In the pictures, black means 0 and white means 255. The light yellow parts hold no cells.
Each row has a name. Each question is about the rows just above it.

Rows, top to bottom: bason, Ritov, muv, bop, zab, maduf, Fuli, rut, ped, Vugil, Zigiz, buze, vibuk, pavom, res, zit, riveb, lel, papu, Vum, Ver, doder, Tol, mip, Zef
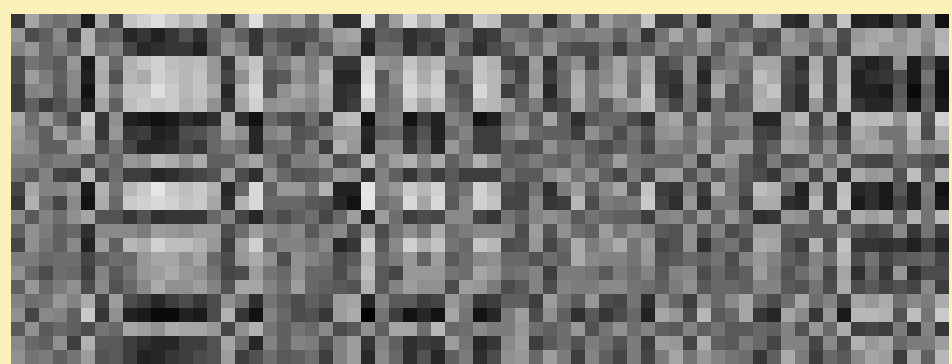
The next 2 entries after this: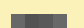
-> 151	144
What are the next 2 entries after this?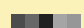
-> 76	183

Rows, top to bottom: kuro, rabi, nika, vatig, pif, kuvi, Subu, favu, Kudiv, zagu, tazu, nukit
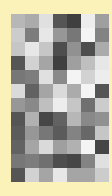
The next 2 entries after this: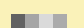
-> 244	85
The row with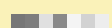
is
pif
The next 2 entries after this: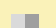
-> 177	244
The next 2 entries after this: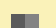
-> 104	198
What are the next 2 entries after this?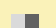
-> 165	218

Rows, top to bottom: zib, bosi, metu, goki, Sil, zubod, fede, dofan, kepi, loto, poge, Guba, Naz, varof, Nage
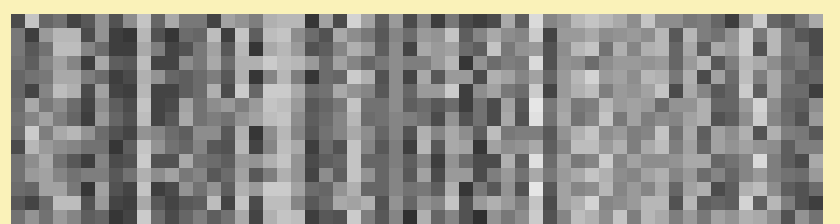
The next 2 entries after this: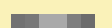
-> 62	75
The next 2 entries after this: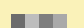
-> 120	94
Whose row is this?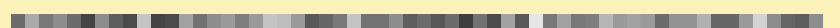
fede
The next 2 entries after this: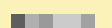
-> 108	102
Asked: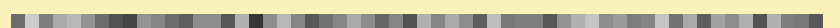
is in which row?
kepi
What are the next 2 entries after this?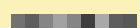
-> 189	68

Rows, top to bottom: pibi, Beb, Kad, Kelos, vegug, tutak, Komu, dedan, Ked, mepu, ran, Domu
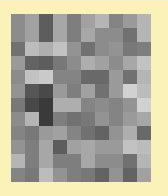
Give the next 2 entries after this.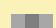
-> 140	140
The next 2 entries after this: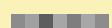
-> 140	113
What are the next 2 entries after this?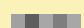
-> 140	140

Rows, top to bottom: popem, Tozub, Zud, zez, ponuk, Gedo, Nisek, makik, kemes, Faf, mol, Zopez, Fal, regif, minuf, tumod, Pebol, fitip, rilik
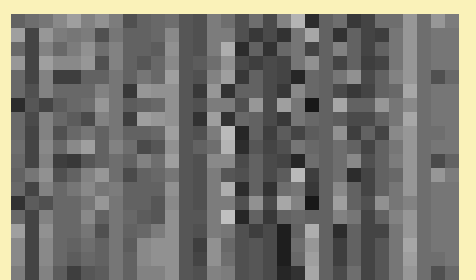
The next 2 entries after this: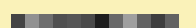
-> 68	86
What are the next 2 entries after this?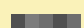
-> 74	130
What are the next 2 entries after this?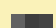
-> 118	151
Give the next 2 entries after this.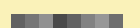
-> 80	104
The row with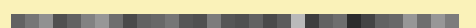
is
Zopez

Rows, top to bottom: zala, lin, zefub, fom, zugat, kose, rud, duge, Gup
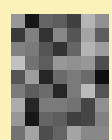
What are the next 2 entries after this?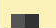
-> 101	180
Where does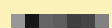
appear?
duge
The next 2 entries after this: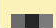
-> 187	85
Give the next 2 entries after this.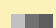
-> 151	144
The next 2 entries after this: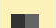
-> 180	157

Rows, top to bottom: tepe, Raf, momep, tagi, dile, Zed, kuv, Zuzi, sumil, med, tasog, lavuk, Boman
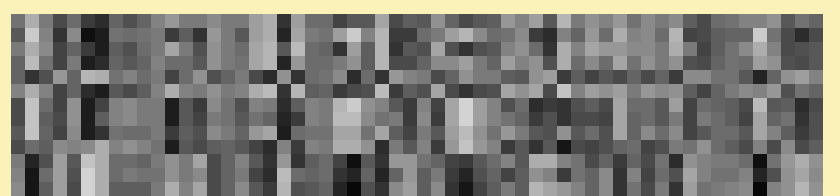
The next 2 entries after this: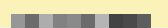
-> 100	100
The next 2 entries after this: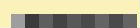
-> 59	138
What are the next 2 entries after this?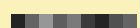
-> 67	94

